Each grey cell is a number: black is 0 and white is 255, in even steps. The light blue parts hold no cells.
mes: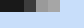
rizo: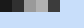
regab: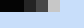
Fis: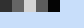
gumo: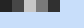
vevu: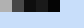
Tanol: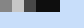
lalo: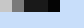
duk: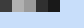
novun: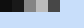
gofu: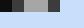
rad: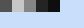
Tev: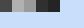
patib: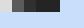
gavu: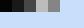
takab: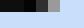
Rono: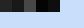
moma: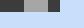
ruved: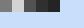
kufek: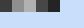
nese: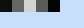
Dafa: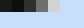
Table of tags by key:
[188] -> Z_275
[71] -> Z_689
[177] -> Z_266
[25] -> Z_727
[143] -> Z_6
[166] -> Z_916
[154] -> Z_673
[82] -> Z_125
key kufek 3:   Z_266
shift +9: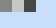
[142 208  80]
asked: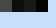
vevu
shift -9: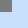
[113]
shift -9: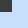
[51]
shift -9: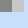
[124 190]

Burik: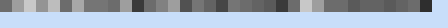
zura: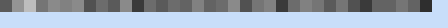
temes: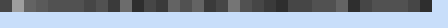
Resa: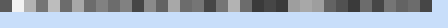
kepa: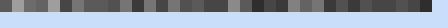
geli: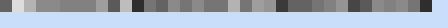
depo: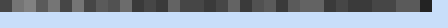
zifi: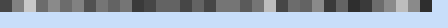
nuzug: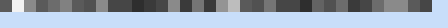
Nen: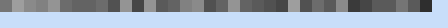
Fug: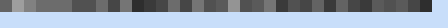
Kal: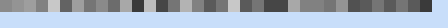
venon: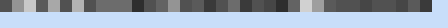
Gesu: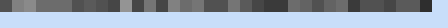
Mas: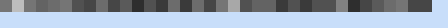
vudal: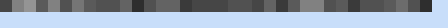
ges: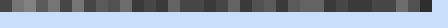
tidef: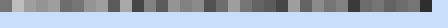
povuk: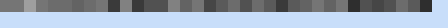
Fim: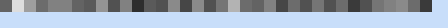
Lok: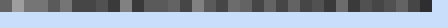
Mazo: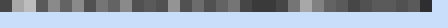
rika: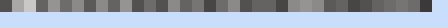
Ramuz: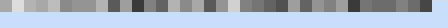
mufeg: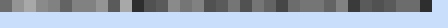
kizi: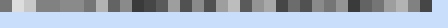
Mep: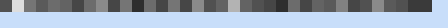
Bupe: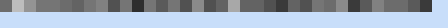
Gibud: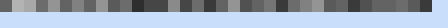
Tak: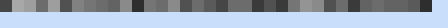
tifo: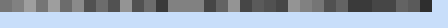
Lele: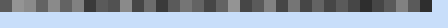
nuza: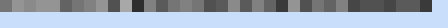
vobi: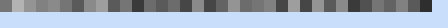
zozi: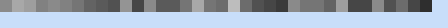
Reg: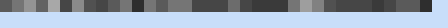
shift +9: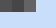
[ 90  79 108]
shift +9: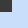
[67]
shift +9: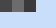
[ 79 117  67]
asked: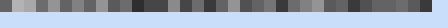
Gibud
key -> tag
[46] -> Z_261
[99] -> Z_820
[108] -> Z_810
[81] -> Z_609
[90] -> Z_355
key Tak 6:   Z_609
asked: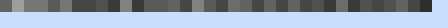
Lok
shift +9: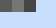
[ 99 126  79]

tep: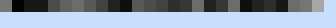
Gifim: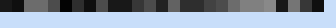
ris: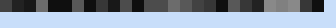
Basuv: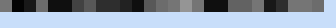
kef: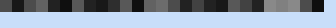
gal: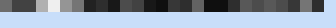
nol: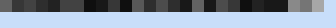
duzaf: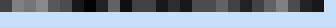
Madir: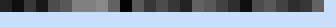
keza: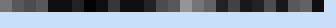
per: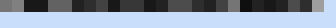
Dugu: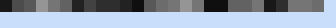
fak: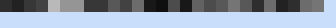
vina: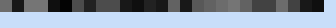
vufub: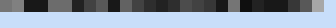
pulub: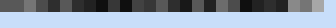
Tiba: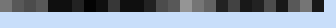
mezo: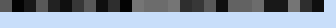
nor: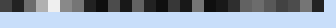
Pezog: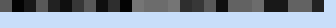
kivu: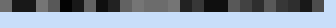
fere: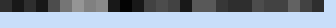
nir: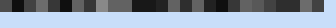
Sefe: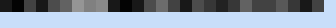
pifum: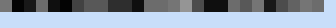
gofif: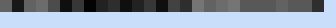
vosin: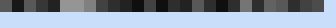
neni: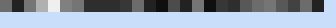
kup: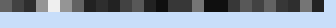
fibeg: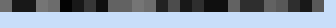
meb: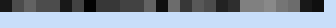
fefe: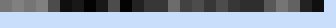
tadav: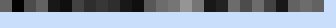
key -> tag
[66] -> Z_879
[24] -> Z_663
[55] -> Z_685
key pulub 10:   Z_685
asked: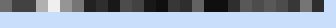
gal
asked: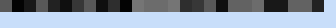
Pezog
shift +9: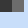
[ 64 117]
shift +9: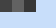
[ 75 107  64]
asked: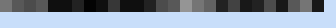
Tiba
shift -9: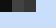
[ 6 57 46]

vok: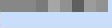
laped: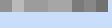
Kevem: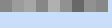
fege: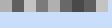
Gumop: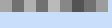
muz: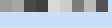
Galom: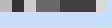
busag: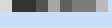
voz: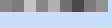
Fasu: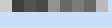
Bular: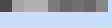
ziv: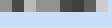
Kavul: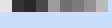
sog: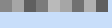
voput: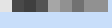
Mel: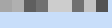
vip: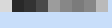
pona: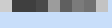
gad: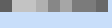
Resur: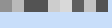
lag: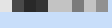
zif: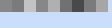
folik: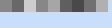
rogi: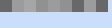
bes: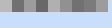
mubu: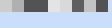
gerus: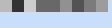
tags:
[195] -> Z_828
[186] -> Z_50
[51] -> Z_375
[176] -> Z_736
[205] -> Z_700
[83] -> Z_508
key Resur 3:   Z_508
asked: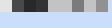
lag
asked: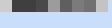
pona
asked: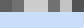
Mel
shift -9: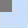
[114]

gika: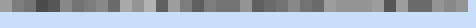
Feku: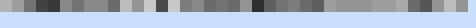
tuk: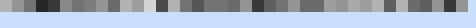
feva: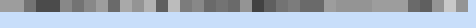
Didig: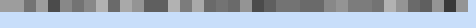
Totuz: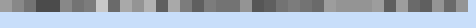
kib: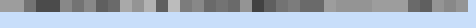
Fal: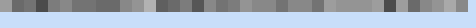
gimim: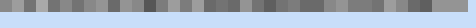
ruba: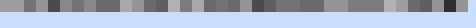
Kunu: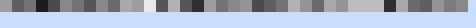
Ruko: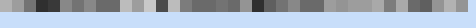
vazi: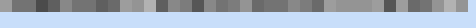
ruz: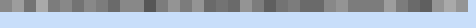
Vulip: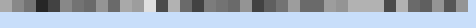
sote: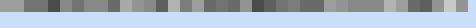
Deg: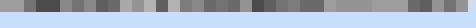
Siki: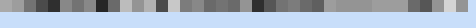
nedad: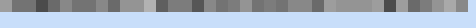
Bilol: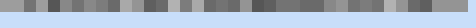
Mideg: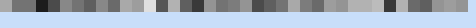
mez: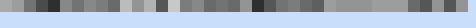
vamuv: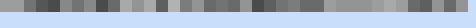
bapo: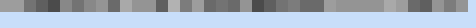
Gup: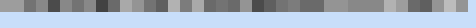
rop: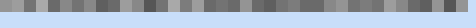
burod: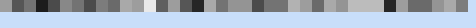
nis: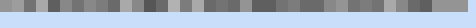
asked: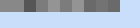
ruz
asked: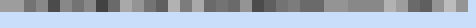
Gup

